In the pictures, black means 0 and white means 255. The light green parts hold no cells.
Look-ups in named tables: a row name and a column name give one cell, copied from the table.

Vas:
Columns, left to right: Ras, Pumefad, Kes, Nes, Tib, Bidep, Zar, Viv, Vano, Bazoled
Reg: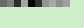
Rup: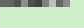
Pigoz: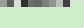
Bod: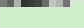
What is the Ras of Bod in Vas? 122
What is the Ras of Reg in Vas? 105
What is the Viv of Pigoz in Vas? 146
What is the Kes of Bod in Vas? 175
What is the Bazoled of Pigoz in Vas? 65
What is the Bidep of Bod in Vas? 68
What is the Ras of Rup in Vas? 102
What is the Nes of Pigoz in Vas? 48
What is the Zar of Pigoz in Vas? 127
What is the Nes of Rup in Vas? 141
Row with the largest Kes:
Pigoz

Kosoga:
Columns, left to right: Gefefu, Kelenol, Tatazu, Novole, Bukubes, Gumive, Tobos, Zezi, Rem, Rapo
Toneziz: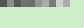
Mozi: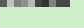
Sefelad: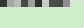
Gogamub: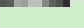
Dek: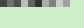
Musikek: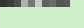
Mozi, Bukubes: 183
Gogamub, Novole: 157
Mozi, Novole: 144
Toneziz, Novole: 115
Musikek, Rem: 84
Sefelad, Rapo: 142

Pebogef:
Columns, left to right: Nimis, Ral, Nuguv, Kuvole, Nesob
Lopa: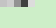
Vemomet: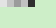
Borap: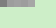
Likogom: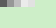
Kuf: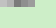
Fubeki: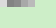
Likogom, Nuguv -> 191
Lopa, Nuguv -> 147
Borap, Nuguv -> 161
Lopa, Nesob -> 220
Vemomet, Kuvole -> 193
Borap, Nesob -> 166
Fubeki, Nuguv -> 139
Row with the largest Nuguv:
Likogom

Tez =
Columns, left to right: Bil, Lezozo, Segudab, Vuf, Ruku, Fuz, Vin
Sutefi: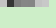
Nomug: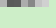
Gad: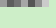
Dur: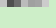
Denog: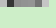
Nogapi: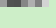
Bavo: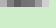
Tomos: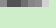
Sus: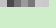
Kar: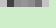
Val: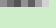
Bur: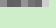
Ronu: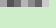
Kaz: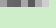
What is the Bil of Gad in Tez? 156
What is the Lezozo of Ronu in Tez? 85
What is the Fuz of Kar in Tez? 115
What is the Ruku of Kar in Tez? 140
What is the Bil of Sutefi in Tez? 195
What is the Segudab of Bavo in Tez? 95
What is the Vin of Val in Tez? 210
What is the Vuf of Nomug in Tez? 172
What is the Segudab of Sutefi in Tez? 126
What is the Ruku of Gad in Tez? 85

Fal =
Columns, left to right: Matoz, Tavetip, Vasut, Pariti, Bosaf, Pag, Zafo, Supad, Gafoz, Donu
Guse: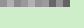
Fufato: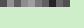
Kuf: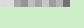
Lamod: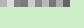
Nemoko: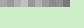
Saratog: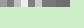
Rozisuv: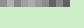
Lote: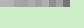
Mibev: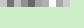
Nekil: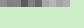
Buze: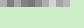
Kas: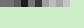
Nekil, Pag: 106
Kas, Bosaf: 118
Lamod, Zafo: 185
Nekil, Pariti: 91
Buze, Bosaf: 119
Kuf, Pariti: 148
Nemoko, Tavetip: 153
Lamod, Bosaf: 204
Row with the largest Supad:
Mibev

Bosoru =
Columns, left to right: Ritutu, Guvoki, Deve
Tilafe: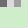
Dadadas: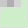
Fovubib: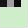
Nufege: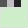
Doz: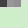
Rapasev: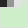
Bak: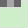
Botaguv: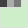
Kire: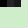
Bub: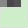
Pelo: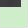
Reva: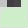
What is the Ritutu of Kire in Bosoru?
2
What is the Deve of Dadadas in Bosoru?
212
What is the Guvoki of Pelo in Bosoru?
59
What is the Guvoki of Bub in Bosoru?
71
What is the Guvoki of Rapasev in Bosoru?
150
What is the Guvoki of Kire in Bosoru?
36
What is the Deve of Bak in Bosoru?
101
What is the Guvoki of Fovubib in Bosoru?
160
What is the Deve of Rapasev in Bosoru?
227
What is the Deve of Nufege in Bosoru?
36
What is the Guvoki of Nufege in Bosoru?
192
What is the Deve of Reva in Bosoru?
71
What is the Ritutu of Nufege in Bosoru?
85
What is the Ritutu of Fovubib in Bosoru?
21
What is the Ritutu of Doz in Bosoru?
64

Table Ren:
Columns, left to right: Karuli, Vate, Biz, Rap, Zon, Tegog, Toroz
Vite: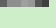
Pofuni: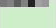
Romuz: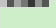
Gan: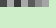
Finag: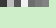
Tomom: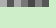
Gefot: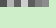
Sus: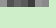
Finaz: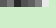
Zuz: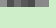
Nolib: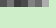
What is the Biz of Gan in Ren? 58
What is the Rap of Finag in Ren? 242
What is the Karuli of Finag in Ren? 56
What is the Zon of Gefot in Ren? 93
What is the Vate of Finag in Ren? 190
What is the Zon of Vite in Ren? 151
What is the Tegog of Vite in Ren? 86
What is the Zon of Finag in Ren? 110
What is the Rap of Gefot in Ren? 206
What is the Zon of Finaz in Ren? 96
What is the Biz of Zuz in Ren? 113
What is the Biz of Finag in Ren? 86
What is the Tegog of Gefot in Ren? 128
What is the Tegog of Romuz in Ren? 149
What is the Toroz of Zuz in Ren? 138

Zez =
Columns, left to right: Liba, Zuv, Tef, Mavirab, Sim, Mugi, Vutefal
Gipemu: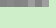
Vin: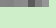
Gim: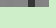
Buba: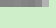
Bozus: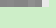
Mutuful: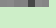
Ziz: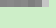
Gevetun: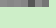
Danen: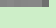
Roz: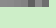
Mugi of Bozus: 137
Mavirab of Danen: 134
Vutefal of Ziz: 197
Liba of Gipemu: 132
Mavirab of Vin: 140
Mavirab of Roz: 130
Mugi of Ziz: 134
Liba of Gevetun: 140
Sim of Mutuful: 71
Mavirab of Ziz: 136
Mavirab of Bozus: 133
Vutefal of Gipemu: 159
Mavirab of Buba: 132
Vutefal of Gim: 133
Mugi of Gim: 131

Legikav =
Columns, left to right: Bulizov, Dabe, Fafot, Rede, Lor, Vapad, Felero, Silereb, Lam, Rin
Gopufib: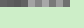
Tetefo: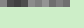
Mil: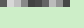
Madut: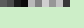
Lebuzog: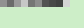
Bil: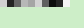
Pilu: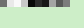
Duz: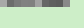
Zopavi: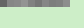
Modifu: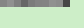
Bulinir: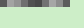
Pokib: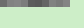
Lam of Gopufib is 158
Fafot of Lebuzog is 155
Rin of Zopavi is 141
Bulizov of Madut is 92
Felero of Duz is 102
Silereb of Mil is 187
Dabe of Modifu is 144
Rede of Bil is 183
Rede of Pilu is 200
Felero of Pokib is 101

